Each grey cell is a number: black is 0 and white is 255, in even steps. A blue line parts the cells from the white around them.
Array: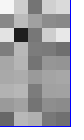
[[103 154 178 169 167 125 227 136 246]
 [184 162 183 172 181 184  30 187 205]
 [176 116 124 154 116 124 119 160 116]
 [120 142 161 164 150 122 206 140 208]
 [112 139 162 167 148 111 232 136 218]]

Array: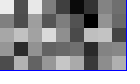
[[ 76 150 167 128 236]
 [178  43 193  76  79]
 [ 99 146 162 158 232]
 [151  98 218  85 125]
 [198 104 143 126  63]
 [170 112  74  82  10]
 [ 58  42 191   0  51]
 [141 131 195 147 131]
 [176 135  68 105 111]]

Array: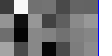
[[165 110 148  59]
 [ 74   3  15 248]
 [136 136 151 113]
 [  6 130  66 115]
 [ 74 113  95  73]
 [125 128 138 100]
 [140 134 152  99]]

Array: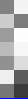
[[119 238 145 187 155 205 130]
 [ 59  92 220 246 253 124 244]]

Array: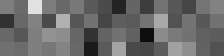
[[112 104  50 126]
 [108  87 103 107]
 [127 126 130 225]
 [119 146  74 124]
 [132 141 176 104]
 [104 102  86 120]
 [ 26  50 114  89]
 [ 90  99  69  75]
 [164 114  94  36]
 [ 73  97  90 101]
 [ 71  14 115  61]
 [ 93 140 169 115]
 [161 121  82  88]
 [143 114 115  69]
 [ 98  97  88 116]
 [ 82  93 114 130]]

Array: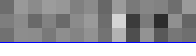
[[113 126 109]
 [141 139 153]
 [140 105 139]
 [121 130 156]
 [142 106 151]
 [132 139 128]
 [146 154 139]
 [115 109 103]
 [179 212 155]
 [ 78  59 121]
 [147 123 134]
 [ 89  44 130]
 [119 144 110]
 [111 101 154]]

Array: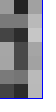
[[ 68 122 165 166  68 121 155]
 [ 44 117  73  73  44 121  35]
 [185 186 162 165 198 185 161]]
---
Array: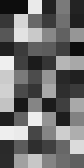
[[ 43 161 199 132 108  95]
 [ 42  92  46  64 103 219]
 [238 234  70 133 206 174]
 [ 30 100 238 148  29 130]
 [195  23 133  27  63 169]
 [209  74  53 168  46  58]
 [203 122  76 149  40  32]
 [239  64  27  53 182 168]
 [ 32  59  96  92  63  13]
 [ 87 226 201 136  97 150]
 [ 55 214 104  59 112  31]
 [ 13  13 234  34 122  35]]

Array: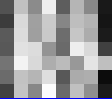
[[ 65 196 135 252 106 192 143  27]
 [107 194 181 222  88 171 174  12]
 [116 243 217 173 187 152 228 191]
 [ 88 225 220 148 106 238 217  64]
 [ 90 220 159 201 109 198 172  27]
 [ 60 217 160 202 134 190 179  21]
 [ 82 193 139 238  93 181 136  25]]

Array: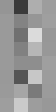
[[158 202 157 152]
 [154 166 122 155]
 [153  85 199 156]
 [154 142 142 159]
 [154 129 182 152]
 [154 112 219 151]
 [154 131 150 159]
 [149  58 174 157]]

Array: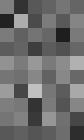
[[ 88  96  85  93 109  45]
 [117 130  57 150 112  71]
 [126 120  51 123  84 134]
 [156  70 192 119  92 169]
 [117 112 135  98 136 104]
 [146 123 152 122 140 177]
 [ 92 100  62  92  81 103]
 [123  97 116 103  30 122]
 [ 34 173  75 124  89 133]
 [128  51  88  99 117 101]]

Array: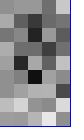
[[157 155 181 231 143]
 [189 212 147 139 218]
 [144 161 178 179  74]
 [144 128  16 161 139]
 [160  39 168  97 193]
 [173 110 109  63 112]
 [118 135  35 153  92]
 [170  95  57 106 116]
 [144 152 152 111 200]]

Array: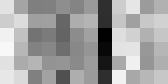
[[231 218 128 162  80 174 155  46 241 168 183 199]
 [225 171 181 147 149 138 156  21 169 240 149 175]
 [248 183 130 135 110 136 149   8 227 228 152 182]
 [241 193 115 123 100 140 161   1 222 209 177 198]
 [205 220 159 160 102 173 180  46 197 160 200 209]
 [226 164 127 128 142 132 153  47 205 230 155 177]]

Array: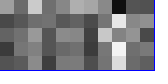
[[ 83  91 139  62 122 123  78 116 220 107  95]
 [ 59 118 129  85 105 112  60 119 243 111 121]
 [ 99 113 153  85 139 135  65 200 131 148  73]
 [ 73  87 110 114  88  98  75 117 231 136 144]
 [159 107 203 111 135 175 166 137  15  84  81]]

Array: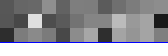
[[ 45 124 138 123  72 140 167  46 164 149 164 127]
 [ 86  71 223  77  90 115 133 133 187 153 164  25]
 [ 87 102 104 143  98 126 125  91 111 124 137 141]]

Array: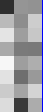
[[220  58 172]
 [203 164 212]
 [226 110 153]
 [247 158 174]
 [169 122 121]
 [228 158 199]
 [186 141 205]
 [ 46 149 146]]
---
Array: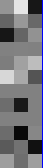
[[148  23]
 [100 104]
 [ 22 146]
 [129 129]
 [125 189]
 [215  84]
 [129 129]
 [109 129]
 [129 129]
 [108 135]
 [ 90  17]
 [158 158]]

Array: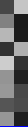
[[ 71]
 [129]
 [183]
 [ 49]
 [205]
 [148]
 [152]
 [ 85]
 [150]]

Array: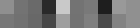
[[143 106 201 121 153]
 [119 104 158 127 131]]

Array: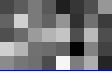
[[ 71 122  31  79]
 [ 99 122 148 113]
 [ 79 155 196 186]
 [207 113  98 131]
 [139 111 246 174]]

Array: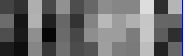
[[ 67 175 145 103 134 221 181]
 [108 178 103 132 157 198 101]
 [ 78 143 106 142 157 199  46]
 [ 28 134 112  84 126 189 103]]

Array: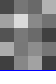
[[ 72 105]
 [161 137]
 [ 83 106]
 [172 141]
 [ 63 162]]

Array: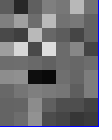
[[ 92  95 119 115]
 [127 109 114  98]
 [ 73 185  92  98]
 [158  73 107  68]
 [109 105 107 109]
 [141  14 111 125]
 [104 127 118 125]
 [100 140  78  66]
 [100 146  69  59]]
